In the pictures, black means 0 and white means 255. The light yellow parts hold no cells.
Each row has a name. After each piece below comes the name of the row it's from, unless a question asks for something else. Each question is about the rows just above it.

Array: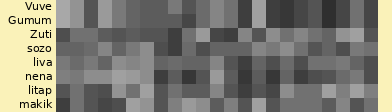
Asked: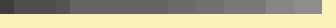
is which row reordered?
sozo
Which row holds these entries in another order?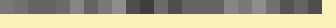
sozo
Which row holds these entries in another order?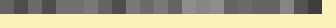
liva
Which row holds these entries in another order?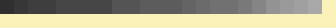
Gumum
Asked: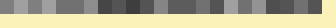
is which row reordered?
litap

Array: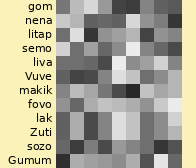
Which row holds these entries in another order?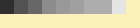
Gumum
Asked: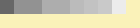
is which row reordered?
fovo
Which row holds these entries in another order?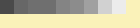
liva
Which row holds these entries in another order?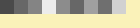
semo
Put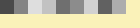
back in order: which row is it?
lak

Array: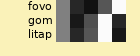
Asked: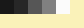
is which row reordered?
litap
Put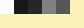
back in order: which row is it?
litap
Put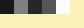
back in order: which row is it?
litap

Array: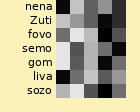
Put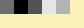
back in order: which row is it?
sozo
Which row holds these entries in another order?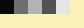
semo
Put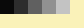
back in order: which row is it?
nena
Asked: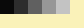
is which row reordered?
Zuti
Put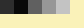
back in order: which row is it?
Zuti
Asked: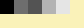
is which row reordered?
sozo

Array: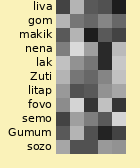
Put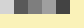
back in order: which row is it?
semo
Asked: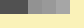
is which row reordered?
sozo
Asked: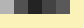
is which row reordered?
Gumum
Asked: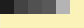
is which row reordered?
liva
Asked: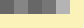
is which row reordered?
gom
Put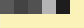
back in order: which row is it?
liva
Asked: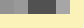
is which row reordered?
sozo

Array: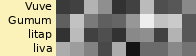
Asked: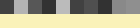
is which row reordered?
litap
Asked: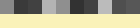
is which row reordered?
Vuve

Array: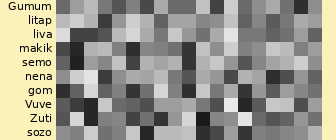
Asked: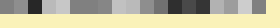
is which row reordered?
makik
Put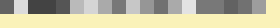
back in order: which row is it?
liva

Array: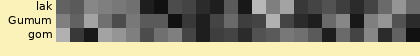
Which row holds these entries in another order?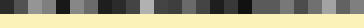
Gumum
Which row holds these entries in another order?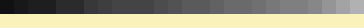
Gumum

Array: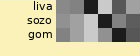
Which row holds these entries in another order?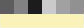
sozo
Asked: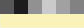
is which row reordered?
gom
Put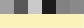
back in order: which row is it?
liva
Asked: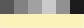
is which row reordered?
gom

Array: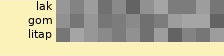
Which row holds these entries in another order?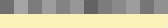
lak
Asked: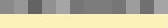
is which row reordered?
gom
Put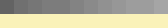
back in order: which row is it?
lak
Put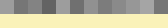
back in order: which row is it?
litap
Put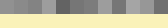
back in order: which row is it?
litap
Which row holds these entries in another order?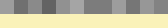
lak

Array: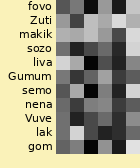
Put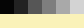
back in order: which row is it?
semo
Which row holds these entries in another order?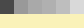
makik
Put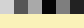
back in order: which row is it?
semo
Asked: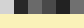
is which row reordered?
sozo
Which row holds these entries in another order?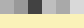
Zuti
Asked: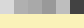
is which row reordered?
Zuti
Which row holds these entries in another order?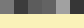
Gumum

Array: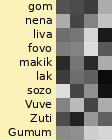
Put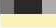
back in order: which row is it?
makik
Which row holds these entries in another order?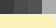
gom
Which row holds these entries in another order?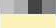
nena

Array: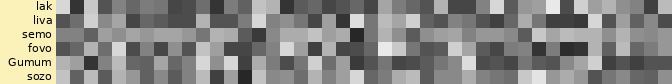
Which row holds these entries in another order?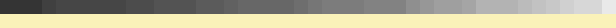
lak
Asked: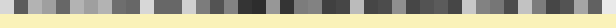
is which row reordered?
fovo
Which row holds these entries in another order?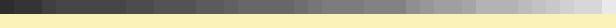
fovo
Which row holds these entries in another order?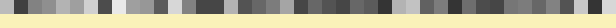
lak
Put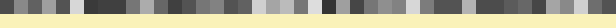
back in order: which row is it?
liva
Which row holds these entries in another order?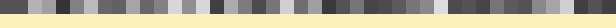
Gumum

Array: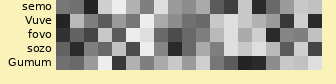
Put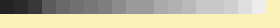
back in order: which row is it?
Vuve
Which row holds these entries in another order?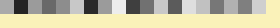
semo
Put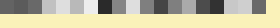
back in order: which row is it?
fovo
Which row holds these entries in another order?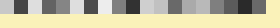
fovo
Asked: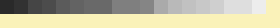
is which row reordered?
fovo
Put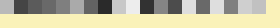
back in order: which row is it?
fovo
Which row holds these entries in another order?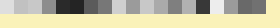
Gumum

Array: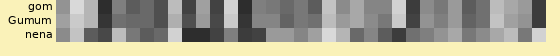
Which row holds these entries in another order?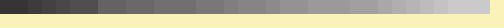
Gumum
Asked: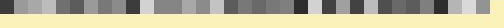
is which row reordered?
gom
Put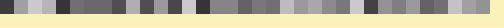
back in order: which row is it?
Gumum
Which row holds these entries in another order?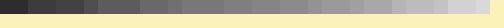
gom

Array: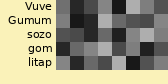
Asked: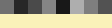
Vuve
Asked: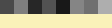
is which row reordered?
Vuve
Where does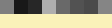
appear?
Gumum
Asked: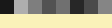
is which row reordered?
Vuve
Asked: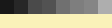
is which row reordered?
Vuve
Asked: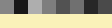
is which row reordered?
Vuve

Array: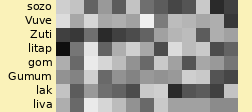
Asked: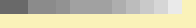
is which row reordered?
liva
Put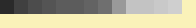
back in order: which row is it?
lak
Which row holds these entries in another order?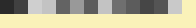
sozo

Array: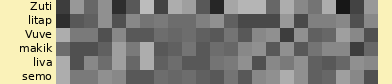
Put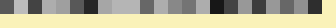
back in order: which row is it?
Zuti
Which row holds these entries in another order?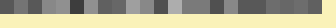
Vuve
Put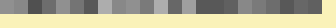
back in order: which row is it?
semo
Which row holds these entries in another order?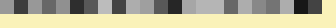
Zuti
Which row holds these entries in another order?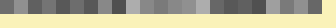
liva

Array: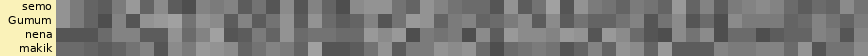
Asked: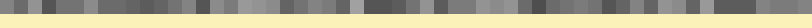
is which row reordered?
makik
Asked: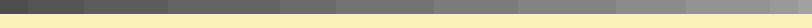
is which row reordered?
semo
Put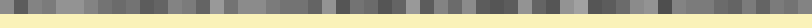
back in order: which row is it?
makik
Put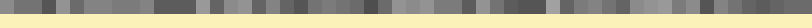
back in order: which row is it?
makik
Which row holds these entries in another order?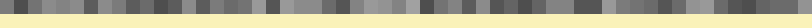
nena
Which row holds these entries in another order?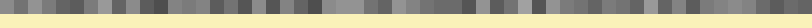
semo
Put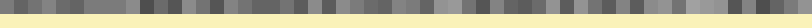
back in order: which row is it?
Gumum

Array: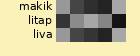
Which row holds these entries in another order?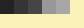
liva
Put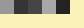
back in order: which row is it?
liva
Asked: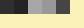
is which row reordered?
makik
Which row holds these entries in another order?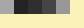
makik

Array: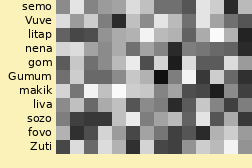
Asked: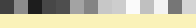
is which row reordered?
makik
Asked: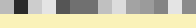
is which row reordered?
semo

